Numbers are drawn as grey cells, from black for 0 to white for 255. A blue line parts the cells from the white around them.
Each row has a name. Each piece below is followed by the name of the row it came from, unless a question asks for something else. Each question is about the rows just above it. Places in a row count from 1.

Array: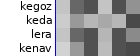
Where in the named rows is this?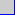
keda, 1
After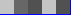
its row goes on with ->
[146]
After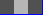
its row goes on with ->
[138]
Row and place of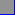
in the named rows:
kegoz, 6
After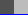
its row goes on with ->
[81, 73]

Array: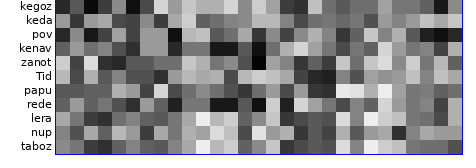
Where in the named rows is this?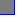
papu, 27
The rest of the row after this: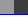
[168, 118, 176, 161, 219, 192,  74, 225, 154, 176,  55,  89,  67, 176,  89,
 154, 168,  48, 131, 168, 154, 154]
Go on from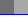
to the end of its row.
[ 55, 138,  67, 138, 176, 131,  55,  97, 198, 131, 176,  89,  32,  16,  40]
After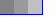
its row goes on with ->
[168, 198]
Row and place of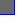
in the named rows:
keda, 21
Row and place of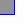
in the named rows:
Tid, 24

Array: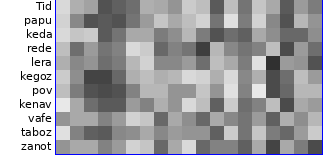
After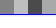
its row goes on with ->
[155]
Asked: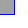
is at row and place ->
Tid, 3

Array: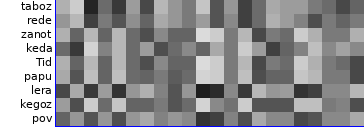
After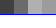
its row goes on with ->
[130,  78, 122, 100, 122]
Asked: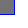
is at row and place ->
kegoz, 13
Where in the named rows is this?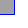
keda, 21
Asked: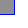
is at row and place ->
rede, 6
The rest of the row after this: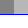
[107, 156,  78, 107, 137, 100, 169, 122, 204, 156,  64, 100, 130, 191, 137,
 162, 137]
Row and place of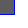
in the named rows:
papu, 9

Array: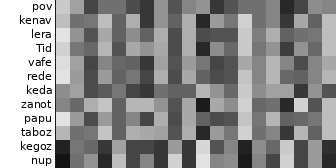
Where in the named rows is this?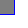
lera, 15
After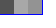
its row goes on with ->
[168,  76, 174,  40, 141, 104, 202, 118, 147,  61, 147, 104, 190]
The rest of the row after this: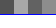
[ 98, 174,  76, 174,  76,  83,  83, 202, 126, 174,  98, 112, 118, 190]
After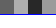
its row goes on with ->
[118, 209, 112, 133,  55, 168,  98, 190]
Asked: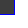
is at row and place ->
Tid, 17
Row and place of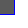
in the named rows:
keda, 4
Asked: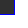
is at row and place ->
kegoz, 20

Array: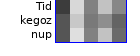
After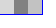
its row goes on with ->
[135]
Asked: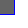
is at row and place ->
kegoz, 5

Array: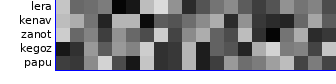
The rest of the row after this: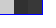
[181,  29,  98,  84,  36, 173, 211, 124, 131,  68, 197]
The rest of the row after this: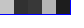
[ 62, 153, 110, 124, 159, 189,  68, 124,  68]
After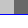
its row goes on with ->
[110, 124,   5,  23, 189, 219, 146,  43,  84, 116, 139,  92,  62,  84, 146,
 116, 131,  76]

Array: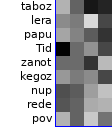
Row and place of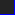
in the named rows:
taboz, 4
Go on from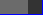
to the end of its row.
[186]
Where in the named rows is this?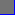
pov, 4

